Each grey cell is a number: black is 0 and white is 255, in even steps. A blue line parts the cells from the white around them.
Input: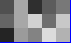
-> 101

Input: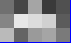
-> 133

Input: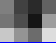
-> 117

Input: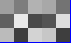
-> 96

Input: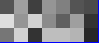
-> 222

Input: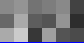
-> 104
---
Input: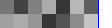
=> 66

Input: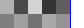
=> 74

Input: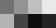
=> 147

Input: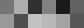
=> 174

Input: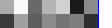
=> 249

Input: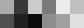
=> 57

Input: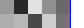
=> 40

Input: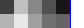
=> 192

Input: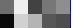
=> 239

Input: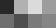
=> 177
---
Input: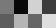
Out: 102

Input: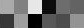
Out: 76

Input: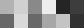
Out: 196

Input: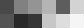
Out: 221

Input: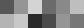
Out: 149

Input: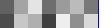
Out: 143

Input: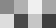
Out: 198

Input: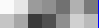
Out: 208
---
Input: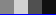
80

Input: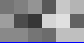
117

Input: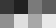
168

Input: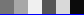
240

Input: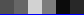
210

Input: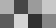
48

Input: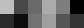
114

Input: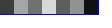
113
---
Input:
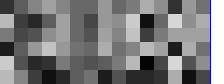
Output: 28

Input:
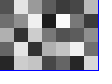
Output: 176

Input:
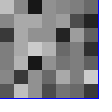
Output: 126

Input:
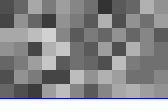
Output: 102

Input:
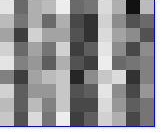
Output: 209

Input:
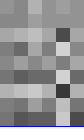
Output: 178

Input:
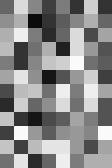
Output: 63
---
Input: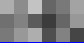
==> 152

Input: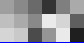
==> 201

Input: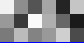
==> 187

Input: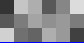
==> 112

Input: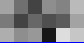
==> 142

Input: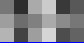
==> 66

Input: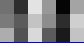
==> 82
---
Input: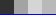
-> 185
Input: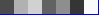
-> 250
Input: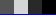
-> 0
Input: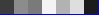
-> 27
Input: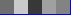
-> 131
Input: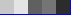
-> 44
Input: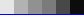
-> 12
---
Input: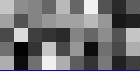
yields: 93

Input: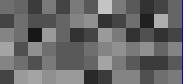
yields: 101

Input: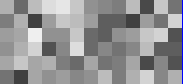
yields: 115

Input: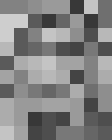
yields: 111

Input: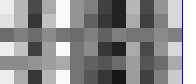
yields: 215

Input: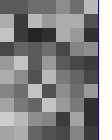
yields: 185

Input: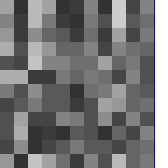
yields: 131
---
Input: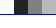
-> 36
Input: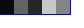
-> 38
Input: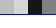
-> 213
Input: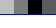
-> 123
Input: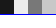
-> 236
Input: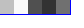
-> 80
